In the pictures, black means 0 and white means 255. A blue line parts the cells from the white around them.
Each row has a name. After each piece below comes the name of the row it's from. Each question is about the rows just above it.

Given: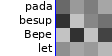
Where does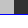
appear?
Bepe
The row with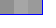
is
let
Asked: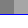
pada
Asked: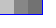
besup
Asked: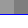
pada

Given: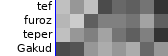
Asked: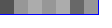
Gakud
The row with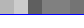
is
furoz
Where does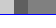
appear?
furoz
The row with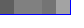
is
furoz

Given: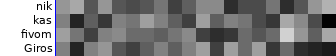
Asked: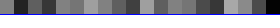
kas
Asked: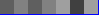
Giros
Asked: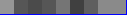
nik
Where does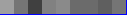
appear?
fivom
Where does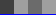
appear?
Giros
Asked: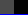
kas
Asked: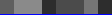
nik

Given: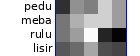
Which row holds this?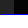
rulu
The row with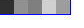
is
pedu

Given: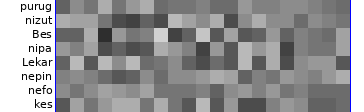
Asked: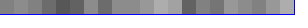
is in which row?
nepin
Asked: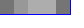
kes
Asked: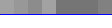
nefo
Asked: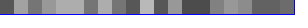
kes
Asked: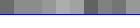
nepin

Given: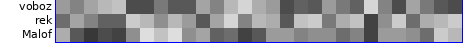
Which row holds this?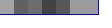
Malof
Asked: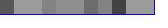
Malof
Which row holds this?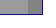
Malof
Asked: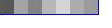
voboz
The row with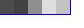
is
Malof
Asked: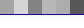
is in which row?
rek

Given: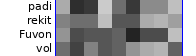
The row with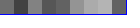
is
vol
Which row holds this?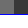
padi
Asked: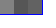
vol
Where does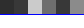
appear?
padi

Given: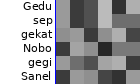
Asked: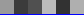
Gedu
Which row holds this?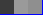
Sanel
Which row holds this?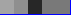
Nobo
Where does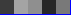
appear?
Nobo
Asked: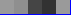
Sanel
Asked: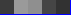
Sanel

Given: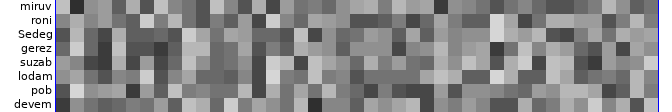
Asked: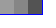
devem
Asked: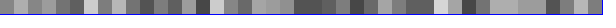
roni
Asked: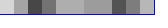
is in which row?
roni

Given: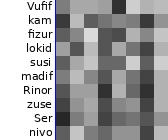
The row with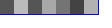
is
lokid
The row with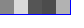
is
fizur
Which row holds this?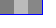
madif
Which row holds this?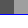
Rinor
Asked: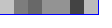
nivo
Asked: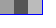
lokid

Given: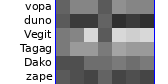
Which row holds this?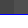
zape
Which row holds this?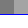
Tagag
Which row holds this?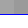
Tagag

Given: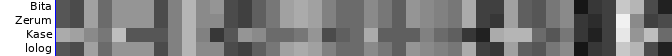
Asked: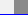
Zerum
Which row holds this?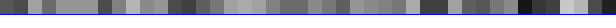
Bita
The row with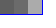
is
Kase
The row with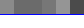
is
Kase

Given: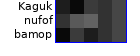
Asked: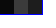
bamop
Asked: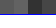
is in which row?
nufof
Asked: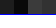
Kaguk
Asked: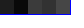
Kaguk
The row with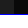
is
Kaguk
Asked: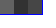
nufof

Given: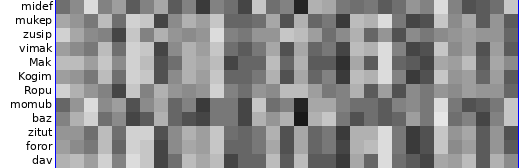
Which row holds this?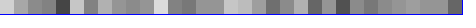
zusip
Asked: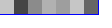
mukep
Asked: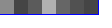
baz
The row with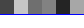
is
momub
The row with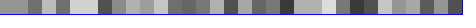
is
zitut

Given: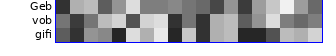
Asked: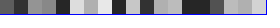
gifi
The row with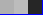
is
gifi
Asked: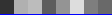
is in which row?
vob
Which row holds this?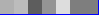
Geb
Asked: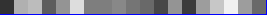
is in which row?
Geb
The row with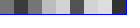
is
vob

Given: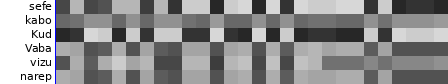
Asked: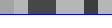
vizu
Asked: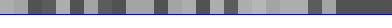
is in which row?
Vaba
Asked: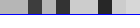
sefe
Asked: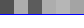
Vaba

